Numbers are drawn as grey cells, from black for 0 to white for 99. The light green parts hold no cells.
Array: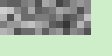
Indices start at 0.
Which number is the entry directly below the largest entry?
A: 70
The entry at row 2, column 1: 32
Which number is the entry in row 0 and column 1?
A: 37
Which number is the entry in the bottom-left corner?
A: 70
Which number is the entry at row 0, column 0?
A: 42
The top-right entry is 53
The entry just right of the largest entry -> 75
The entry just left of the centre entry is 48
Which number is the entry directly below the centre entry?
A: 59
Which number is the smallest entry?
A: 21
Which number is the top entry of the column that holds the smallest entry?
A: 37
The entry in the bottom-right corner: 32
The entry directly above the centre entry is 42
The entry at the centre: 48
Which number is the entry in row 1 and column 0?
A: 80

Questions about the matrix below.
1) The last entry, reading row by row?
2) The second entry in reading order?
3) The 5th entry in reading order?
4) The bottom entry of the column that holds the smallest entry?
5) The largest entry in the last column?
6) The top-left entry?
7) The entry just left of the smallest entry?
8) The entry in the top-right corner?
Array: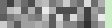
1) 62
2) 25
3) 30
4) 19
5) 91
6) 42
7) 36
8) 68

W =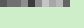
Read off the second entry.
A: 44
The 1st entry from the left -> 34
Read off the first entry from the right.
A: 39

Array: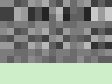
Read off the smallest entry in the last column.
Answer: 19
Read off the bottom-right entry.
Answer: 37
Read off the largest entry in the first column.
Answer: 60
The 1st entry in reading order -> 54
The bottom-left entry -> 48
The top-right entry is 25
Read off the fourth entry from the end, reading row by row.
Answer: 42
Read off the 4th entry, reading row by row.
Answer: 37
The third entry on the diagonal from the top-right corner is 78
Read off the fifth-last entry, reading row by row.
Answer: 54
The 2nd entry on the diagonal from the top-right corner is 60
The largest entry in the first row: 66

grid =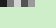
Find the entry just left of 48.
11
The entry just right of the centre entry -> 32

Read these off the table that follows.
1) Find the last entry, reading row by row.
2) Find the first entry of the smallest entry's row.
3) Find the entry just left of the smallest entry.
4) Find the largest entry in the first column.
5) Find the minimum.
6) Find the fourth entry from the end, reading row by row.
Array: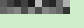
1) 20
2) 35
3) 25
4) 40
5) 10
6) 52

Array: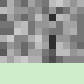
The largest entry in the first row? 78
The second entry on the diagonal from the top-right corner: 63
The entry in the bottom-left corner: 73
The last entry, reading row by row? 52
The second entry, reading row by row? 68
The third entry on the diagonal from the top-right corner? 68
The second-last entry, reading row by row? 52
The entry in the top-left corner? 41
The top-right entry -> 68
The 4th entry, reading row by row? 41
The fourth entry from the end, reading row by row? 41
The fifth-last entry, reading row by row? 29
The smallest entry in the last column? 41
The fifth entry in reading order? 63
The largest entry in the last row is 78
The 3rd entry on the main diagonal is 52

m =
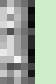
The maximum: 95
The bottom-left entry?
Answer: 48
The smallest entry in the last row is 37
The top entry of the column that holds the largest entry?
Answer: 53
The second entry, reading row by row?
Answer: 73
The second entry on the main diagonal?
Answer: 90
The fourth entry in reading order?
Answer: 43
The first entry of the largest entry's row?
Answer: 73
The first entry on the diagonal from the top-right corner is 26
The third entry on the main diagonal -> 73
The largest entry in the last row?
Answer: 68
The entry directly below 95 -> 37

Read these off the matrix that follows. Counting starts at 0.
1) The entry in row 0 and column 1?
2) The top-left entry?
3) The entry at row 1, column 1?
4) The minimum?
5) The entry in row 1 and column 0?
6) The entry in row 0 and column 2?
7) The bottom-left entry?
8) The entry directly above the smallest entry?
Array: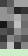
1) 37
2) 26
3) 47
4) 9
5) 57
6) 63
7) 37
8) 57

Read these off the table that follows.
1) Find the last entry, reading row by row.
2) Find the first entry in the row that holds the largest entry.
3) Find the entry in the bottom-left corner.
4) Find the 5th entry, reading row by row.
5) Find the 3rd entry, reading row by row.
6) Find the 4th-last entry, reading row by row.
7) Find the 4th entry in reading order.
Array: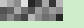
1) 15
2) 76
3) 38
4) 15
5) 54
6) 54
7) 87

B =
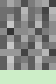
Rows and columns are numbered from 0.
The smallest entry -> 20
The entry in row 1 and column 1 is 43
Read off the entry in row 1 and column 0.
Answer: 43
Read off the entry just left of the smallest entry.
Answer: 54
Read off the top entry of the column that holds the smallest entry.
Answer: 65
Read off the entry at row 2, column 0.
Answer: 43
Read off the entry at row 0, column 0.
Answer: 48
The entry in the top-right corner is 26
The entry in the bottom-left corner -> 37
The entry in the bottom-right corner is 59
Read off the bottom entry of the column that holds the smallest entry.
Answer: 71
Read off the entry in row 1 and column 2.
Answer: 37
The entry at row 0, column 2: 54
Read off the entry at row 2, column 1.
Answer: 59

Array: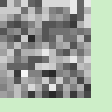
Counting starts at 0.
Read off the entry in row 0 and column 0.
33
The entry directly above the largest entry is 39
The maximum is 96
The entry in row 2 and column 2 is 44
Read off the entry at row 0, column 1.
79
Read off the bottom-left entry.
62
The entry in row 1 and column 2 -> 79
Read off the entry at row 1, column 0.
79
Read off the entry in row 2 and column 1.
62
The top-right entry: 90
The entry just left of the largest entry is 22
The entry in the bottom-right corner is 28
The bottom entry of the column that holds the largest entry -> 50
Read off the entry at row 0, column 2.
56
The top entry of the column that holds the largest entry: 84

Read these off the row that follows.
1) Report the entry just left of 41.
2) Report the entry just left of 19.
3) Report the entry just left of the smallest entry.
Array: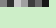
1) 24
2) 51
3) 41

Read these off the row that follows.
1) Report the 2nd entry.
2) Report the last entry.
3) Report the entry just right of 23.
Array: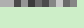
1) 68
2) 52
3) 41

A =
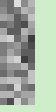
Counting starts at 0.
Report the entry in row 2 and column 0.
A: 64
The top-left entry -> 48
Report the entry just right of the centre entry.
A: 36
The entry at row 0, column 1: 42
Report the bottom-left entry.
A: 48
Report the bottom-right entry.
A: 70
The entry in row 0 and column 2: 86
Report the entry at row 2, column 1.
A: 59
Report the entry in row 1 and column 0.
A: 54
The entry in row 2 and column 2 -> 36
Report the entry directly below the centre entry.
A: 81
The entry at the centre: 54
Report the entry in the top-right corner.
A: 70
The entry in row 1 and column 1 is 42
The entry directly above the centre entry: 59

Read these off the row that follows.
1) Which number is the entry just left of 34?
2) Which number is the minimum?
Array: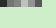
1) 57
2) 17

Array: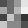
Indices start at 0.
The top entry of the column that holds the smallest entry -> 88
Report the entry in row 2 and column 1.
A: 77
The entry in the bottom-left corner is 77
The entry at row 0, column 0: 31

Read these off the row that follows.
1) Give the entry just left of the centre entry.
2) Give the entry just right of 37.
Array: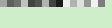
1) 69
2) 43
